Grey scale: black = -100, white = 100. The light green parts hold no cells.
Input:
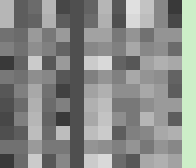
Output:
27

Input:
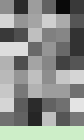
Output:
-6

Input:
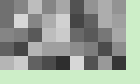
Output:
-58

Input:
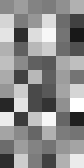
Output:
84

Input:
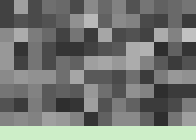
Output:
25

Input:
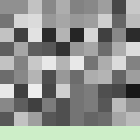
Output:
47

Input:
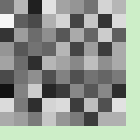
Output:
38

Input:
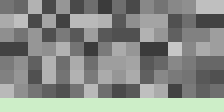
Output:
-14
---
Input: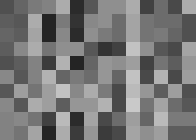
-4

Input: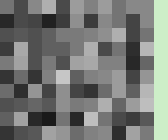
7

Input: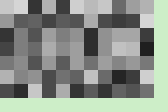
-59

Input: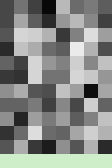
-50

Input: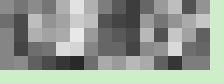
9

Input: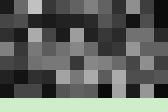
51
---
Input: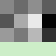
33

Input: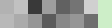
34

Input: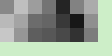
29

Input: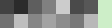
49

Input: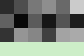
-94

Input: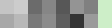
44

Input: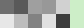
48

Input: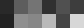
12

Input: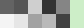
80

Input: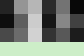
-26
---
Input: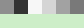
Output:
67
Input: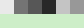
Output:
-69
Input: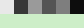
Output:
-34
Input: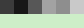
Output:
27
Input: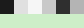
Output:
58
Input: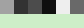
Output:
-88
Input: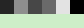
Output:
-17
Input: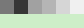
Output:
42
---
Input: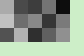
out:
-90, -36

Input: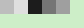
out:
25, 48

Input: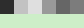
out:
-3, -65

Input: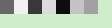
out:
26, -19

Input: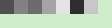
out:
56, -38

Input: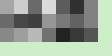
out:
1, 7

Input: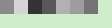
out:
-9, 8

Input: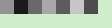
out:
-40, 15
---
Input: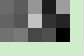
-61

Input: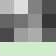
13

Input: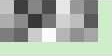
48

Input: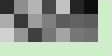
-22

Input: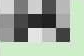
-74

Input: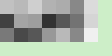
-10
